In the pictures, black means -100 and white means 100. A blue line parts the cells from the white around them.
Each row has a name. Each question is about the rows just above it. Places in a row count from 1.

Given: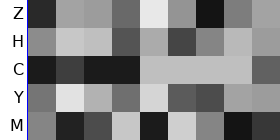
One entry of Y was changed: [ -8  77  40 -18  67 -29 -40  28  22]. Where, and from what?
4, [-13]
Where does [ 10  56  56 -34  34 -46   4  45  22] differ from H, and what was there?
3, [50]
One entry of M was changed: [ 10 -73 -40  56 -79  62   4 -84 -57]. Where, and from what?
1, [4]
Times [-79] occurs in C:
3
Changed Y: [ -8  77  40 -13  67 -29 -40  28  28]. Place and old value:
9, [22]
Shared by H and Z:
[22]
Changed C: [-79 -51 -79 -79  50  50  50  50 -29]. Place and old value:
9, [-24]

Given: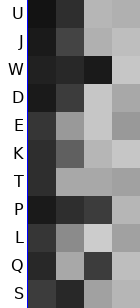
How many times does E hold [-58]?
1
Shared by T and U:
[-64]

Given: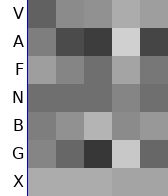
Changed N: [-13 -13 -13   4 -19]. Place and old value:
5, [-13]
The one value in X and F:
[29]
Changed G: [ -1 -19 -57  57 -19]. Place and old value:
1, [4]
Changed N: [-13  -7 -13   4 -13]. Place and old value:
2, [-13]
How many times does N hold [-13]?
4
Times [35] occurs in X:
3
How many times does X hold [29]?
2

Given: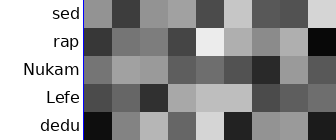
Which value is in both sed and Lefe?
[-41]
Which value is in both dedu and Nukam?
[21]

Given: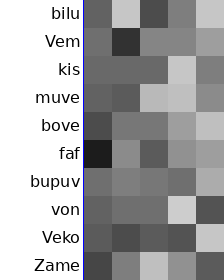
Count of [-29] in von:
0
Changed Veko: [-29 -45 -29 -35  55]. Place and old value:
2, [-40]
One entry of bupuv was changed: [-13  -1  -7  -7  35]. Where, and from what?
4, [-13]
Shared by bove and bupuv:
[-7]
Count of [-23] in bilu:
1
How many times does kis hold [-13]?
0
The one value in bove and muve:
[50]

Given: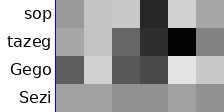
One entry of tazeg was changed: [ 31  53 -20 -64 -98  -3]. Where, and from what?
6, [3]
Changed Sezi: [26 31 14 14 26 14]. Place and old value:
2, [26]
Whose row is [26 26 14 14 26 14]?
Sezi
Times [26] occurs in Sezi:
3
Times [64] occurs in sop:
1
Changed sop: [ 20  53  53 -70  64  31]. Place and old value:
3, [58]

